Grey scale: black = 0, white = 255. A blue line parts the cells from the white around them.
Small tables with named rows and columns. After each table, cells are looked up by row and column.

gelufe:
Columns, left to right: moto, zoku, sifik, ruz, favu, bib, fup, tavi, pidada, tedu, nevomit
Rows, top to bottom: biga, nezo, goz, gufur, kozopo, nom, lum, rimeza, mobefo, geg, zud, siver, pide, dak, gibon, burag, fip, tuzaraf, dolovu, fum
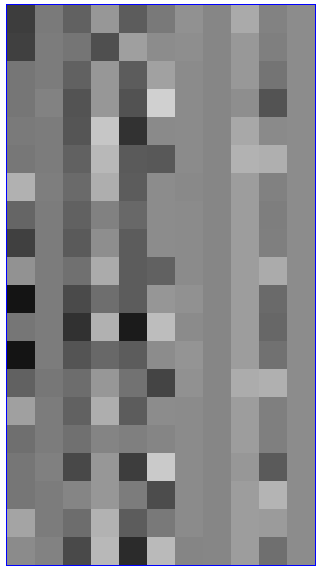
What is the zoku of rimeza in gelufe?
124
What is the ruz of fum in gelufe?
184
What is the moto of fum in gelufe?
139
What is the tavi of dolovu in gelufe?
134
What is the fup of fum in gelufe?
133
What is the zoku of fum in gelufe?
130
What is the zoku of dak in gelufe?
119
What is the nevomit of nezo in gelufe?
140
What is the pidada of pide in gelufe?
157
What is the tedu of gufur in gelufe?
83
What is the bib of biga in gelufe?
121
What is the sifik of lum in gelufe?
106
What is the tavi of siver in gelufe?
134
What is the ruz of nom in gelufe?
184
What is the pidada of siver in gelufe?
157
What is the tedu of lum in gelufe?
129
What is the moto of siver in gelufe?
118
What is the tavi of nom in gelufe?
134
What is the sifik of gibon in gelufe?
97
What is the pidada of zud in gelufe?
157

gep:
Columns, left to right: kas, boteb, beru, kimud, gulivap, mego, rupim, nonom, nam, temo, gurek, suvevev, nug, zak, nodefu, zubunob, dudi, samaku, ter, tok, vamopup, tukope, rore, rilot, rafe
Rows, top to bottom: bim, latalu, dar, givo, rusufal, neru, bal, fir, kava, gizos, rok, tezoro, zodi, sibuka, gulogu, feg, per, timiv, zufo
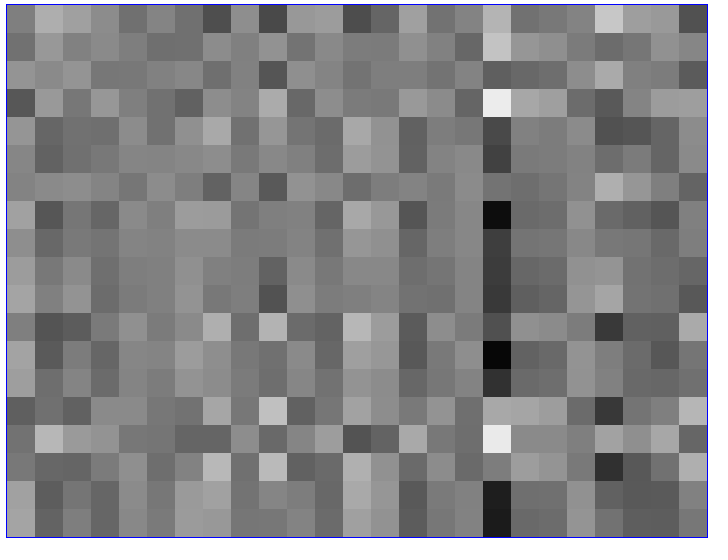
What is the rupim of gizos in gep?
144
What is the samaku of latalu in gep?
195
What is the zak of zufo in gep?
146
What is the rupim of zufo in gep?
155
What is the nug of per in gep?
176
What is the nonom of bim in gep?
78
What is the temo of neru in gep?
136
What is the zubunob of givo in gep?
139
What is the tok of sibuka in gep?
110

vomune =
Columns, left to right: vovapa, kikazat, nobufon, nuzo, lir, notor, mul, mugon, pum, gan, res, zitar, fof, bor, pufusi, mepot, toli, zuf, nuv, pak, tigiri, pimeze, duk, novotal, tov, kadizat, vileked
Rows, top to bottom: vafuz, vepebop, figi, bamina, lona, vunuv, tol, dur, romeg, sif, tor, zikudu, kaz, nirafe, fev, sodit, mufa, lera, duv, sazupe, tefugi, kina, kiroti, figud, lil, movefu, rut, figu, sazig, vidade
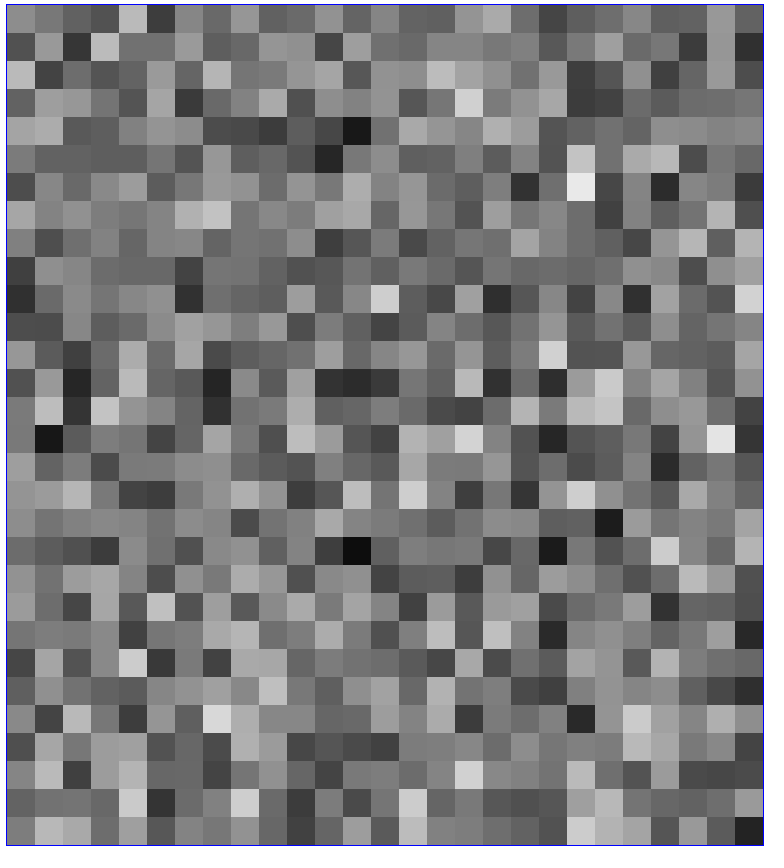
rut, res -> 71
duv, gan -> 115
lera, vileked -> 101
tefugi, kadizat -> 153
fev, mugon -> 49
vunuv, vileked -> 104
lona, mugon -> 76
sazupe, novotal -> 204
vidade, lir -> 159
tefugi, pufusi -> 92
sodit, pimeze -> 94
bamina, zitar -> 142

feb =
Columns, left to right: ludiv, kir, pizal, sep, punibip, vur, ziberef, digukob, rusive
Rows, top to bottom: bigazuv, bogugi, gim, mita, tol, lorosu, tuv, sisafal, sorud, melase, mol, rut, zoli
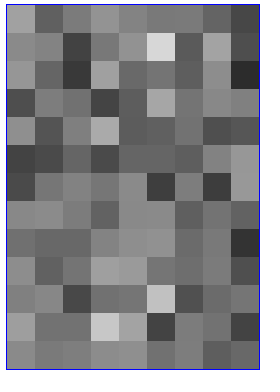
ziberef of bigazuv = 122
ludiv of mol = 128
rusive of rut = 67
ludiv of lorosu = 67
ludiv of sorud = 112
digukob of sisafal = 115
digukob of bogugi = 163
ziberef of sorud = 107
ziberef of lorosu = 94
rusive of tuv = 152
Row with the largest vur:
bogugi

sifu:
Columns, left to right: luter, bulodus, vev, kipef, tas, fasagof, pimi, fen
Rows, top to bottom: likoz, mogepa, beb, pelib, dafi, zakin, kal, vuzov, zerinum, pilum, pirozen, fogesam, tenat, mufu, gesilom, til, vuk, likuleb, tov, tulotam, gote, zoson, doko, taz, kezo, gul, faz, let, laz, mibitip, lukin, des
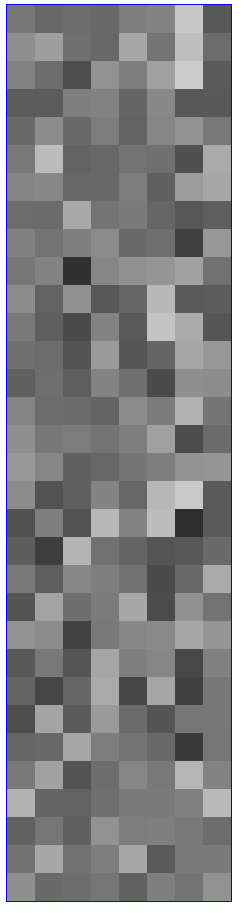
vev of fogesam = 75
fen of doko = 149
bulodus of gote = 94
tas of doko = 135
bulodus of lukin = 167
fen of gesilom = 117
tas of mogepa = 167
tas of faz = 115
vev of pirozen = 144

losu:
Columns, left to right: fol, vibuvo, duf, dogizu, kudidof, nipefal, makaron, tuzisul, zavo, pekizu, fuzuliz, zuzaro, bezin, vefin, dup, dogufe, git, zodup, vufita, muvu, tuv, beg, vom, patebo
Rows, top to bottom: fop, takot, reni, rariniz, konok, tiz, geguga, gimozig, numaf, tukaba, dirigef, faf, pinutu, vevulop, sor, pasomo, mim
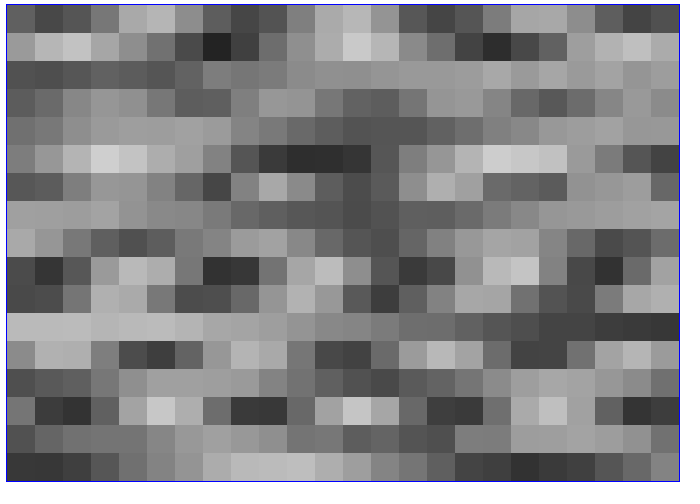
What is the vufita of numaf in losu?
162
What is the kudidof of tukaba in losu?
185
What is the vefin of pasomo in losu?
100
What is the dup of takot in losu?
138
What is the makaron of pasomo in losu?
152
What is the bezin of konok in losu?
83
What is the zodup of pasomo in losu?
124
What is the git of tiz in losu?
180
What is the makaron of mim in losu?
148
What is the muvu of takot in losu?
97
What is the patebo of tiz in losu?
67

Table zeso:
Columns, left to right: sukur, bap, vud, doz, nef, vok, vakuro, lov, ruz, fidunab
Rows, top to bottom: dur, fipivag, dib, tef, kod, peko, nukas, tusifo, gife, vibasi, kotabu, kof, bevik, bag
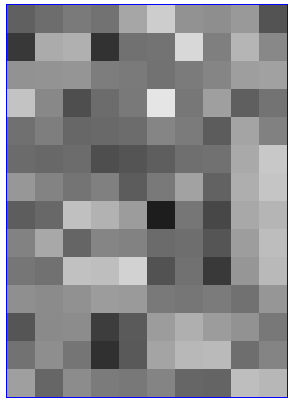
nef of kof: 90
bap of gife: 168
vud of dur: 122
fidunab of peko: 200
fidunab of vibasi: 185
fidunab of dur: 83
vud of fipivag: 176
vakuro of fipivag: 216
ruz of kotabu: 113
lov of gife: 85
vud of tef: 78
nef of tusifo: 156
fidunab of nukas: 197
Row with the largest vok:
tef

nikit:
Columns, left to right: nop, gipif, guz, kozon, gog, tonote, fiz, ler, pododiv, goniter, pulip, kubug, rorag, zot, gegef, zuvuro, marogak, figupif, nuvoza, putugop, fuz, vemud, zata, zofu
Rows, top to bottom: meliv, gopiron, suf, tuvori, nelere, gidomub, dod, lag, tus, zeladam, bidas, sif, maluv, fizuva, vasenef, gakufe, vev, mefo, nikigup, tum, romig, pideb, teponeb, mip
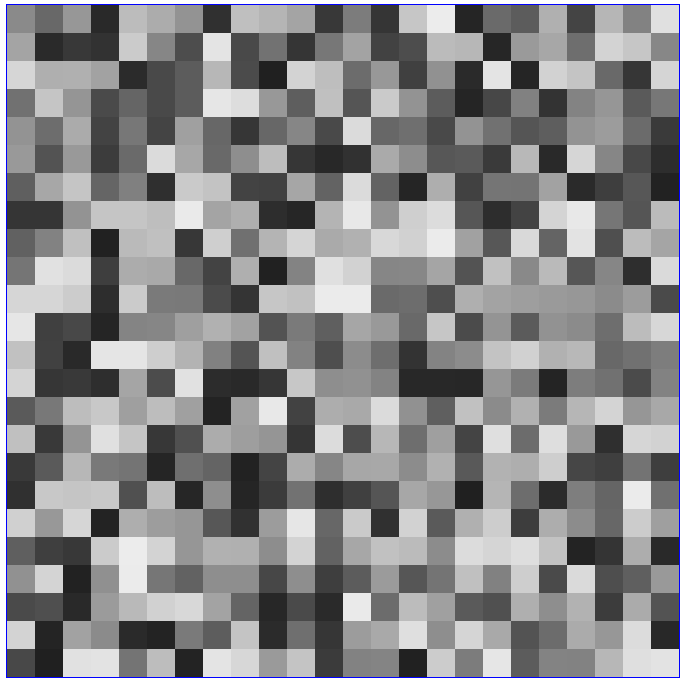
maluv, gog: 229
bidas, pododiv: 52
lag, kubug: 180
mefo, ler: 142
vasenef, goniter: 232
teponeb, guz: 162
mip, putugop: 131
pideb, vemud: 60
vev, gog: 116

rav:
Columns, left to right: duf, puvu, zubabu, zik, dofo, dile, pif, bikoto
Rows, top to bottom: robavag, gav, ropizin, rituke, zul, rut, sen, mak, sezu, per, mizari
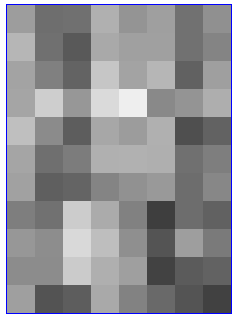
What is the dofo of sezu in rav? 143
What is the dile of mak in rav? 62
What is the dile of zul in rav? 176
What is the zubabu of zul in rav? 93
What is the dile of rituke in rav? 137
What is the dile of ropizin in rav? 182
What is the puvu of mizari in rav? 83
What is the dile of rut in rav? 175
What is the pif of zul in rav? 79
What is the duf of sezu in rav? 151
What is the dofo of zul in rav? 156
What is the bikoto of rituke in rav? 174

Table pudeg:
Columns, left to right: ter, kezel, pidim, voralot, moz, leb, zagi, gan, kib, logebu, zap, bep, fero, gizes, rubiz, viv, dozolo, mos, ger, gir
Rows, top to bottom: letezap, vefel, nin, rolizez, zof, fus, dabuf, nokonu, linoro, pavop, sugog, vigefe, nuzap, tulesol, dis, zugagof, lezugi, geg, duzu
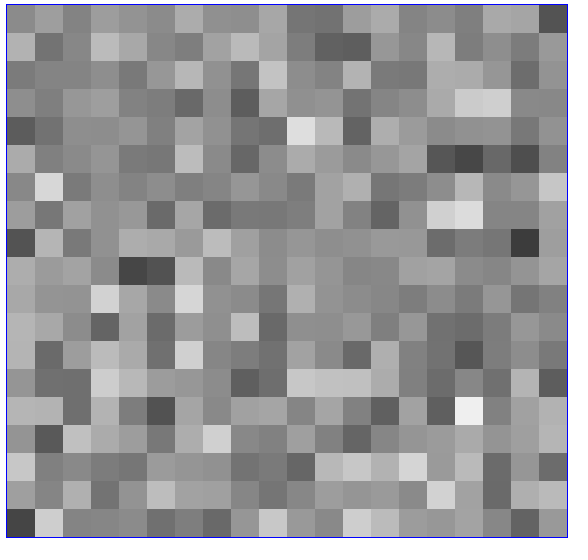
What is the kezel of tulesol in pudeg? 112
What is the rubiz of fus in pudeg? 164
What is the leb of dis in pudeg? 82
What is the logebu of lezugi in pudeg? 122
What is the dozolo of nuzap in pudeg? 86
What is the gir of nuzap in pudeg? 121
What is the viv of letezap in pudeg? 140
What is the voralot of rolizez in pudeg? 158
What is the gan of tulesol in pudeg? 140
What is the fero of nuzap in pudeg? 105
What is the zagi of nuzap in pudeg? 208
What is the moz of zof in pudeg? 149
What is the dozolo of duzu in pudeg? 163
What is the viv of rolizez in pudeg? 170
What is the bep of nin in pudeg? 131

